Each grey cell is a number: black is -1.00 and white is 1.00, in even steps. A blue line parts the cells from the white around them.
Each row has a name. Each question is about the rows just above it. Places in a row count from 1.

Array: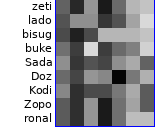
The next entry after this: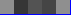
[0.33]
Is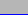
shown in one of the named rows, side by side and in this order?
yes
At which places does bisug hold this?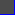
1 3

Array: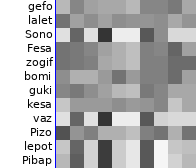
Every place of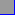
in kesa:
2 3 4 6
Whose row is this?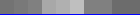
zogif
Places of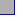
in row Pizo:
4 5 9
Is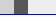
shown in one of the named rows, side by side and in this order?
no
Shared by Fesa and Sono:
[-0.21]
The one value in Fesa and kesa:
[0.05]
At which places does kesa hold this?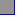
7

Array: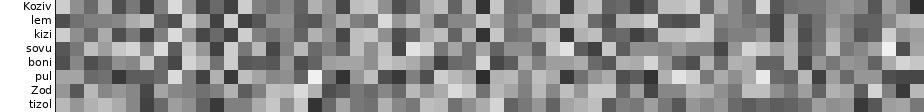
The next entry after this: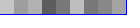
[0.88]
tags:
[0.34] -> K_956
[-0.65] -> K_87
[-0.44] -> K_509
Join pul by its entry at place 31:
K_87
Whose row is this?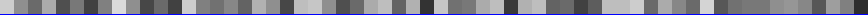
Koziv
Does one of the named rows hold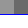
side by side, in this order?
yes
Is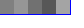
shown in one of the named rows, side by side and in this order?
no
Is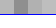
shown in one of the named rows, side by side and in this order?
no

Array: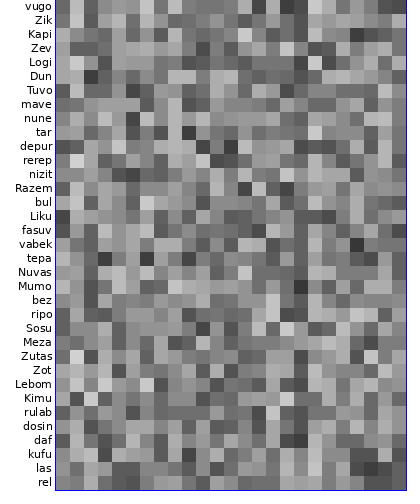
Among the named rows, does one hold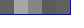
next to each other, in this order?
yes
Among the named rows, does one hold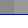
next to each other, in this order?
yes
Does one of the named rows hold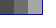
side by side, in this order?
no
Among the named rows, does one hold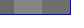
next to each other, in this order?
yes

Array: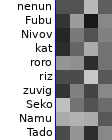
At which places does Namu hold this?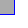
1 3
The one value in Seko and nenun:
[-0.36]

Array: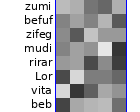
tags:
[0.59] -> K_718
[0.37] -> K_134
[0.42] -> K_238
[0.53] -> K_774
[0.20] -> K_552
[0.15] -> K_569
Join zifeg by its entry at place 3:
K_774
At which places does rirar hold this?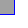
2

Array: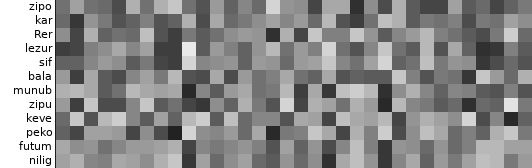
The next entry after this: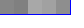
[0.38]
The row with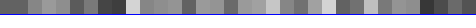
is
sif
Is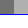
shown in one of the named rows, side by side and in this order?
yes

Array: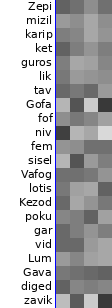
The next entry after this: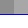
[0.11]
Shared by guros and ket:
[-0.01]
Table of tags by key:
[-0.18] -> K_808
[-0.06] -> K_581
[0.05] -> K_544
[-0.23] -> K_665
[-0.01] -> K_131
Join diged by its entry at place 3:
K_131
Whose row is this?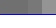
Vafog
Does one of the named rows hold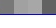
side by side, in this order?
yes

